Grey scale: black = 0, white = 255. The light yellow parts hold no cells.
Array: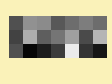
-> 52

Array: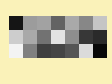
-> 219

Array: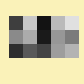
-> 157

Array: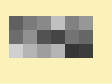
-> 53

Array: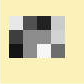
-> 246

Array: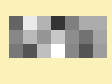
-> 84

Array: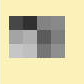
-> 117
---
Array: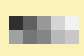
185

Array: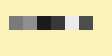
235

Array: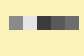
89

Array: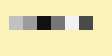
242

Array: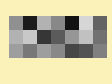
83

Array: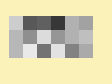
130
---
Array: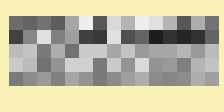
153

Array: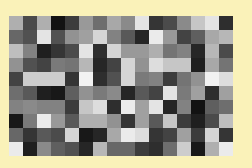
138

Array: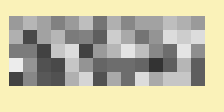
88

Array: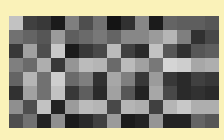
35

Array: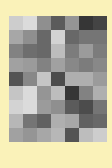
167

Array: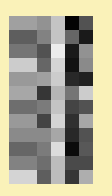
94

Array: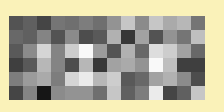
22
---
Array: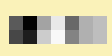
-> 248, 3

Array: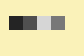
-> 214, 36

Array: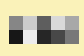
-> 236, 23

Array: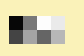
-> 253, 7

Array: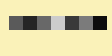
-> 204, 13

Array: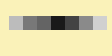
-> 208, 25
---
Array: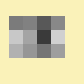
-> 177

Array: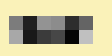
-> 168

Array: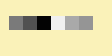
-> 122

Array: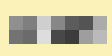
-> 115

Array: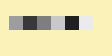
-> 157

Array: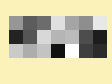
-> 202

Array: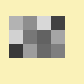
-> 57

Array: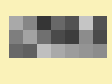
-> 104

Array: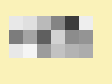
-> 232

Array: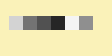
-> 211
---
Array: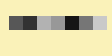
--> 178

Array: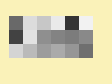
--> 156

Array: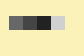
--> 34

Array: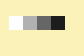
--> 102

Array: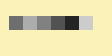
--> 129

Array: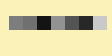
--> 20

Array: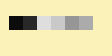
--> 222

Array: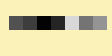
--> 3

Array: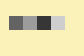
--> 54

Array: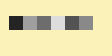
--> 109
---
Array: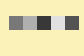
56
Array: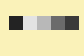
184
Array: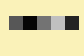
115
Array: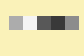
88
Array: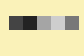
165
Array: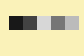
215
